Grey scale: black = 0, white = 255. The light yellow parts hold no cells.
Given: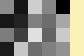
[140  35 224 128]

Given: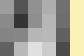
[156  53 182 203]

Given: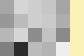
[166 187 141 179]

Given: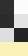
[ 47 227]

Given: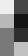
[238  21]

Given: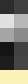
[ 45 183]

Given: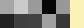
[166  64]
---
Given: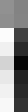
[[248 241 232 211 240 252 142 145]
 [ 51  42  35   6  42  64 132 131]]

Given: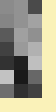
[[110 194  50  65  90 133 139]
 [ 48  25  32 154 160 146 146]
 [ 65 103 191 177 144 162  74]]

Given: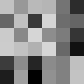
[[ 29  60 204 203 102 194]
 [159 140 193 136 192 152]
 [  1  37 177 214  56 185]
 [145 139 214 141 213 181]
 [129 128 104 124 109 116]
 [195 192  17  53 101  44]]

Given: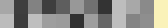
[[188 167]
 [ 60  62]
 [191 130]
 [158  62]
 [155  94]
 [ 49 152]
 [158 113]
 [102  51]
 [190 189]
 [132 168]
 [142 138]]

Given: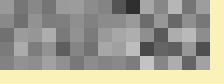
[[130 123 113 137 153]
 [146 171 155 112 118]
 [142 125 150 146 136]
 [161 146 173 125 117]
 [144  94 122 127 155]
 [120 133 146 143 156]
 [140 114 123 129 140]
 [132 167 154 139 132]
 [137 160 167 140  84]
 [124 189 174 154  47]
 [195  73 143 108 167]
 [134 101  90 151 135]
 [173  95 173 104 182]
 [101 151 185 143 117]
 [162  79 141 119 157]]

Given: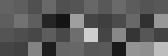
[[ 69  84  94  99]
 [ 65  78 114  94]
 [131  71  94  80]
 [ 30  93  37 105]
 [102  72  20  80]
 [103 110 159  84]
 [ 88 206  69 103]
 [ 89  69  63  88]
 [ 26 136  75 106]
 [148  53 104  92]
 [143  86  49  84]
 [189  66 151  88]]

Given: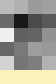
[[211 103 239 105 188]
 [118 121  97  24 177]
 [125 158 100  74 154]
 [178 153 146  89 160]]

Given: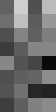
[[ 62  83  80 135  60  79 110  98]
 [ 95 113  95  83  92 132 191 206]
 [129  38 100  69 133  96  92  80]
 [138  34 140  10 134 126 152 187]]

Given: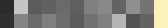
[[ 48  43]
 [133 197]
 [106  91]
 [127  97]
 [109 106]
 [ 92  96]
 [114 128]
 [128 136]
 [182  99]
 [ 83 143]
 [ 99 116]]
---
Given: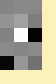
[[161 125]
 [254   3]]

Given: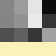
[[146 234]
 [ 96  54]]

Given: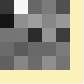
[[143 158]
 [118  43]]

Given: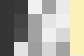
[[ 67 162]
 [ 74 162]]

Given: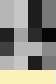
[[198  29]
 [164  42]]

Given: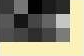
[[21 69]
 [66 45]]

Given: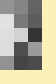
[[120  93]
 [210  52]]

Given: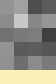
[[200 135]
 [121 125]]
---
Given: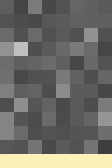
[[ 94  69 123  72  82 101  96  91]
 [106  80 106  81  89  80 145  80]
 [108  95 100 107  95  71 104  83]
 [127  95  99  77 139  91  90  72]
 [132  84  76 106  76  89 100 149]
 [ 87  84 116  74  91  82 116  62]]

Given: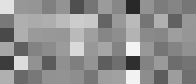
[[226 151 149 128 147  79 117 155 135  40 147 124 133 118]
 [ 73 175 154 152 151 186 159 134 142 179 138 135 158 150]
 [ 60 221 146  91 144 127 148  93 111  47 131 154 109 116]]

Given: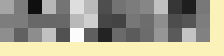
[[165 123  15 183 116 222 186  78 115 124 134 192  54  30 120]
 [142  97 141 193  81 252  95  35 106  91 108 150  90 195 129]]

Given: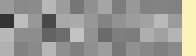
[[154 137 140 184 156 119 145 165 124 152 130 131 129]
 [184 141 141  99 109 194 146 107 127 125 174 160 180]]

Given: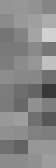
[[149 151 146 133]
 [116 131 164 209]
 [125 140 150 192]
 [124 110 100  56]
 [153 158 112  87]
 [111  98 150 151]]

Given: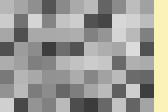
[[183 165 143  84 138 170 186 100 139 189 161]
 [167  79 169 169 170 174 129 149 212 185 128]
 [173 160 127 132 182 194 204 198 105 176 171]
 [146 186 124 140 103 126 165 186  95 207  62]]
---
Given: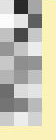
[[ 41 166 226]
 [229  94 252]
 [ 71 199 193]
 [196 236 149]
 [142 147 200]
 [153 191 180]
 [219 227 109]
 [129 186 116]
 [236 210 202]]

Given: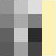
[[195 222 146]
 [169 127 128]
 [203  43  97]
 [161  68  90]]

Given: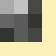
[[194  71 170]
 [ 90  52 101]
 [ 90  69  51]]

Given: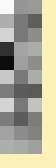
[[149 153 249]
 [120  94 174]
 [120 141 212]
 [164 171  49]
 [159 141  12]
 [120 171 199]
 [ 91  89 124]
 [120 194 212]
 [ 91 124 124]
 [140 130 162]
 [169 159 174]]

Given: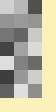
[[183  80 208]
 [153 148 147]
 [101 201 117]
 [162 218  68]
 [129 106 221]
 [152 206  61]
 [222 142  97]]

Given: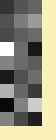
[[ 84  99  53]
 [124 154  81]
 [ 95 106  74]
 [108  23 254]
 [106  92 131]
 [ 80 109  26]
 [102  58 176]
 [129 205   9]
 [ 72  32 130]]

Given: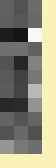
[[ 82 107  97]
 [ 87 104  95]
 [ 21 248  29]
 [112  98 112]
 [ 38 130  83]
 [ 66 118  89]
 [ 68 184  91]
 [ 43 146  40]
 [ 84 101 100]
 [104  80  82]
 [120 110 150]]
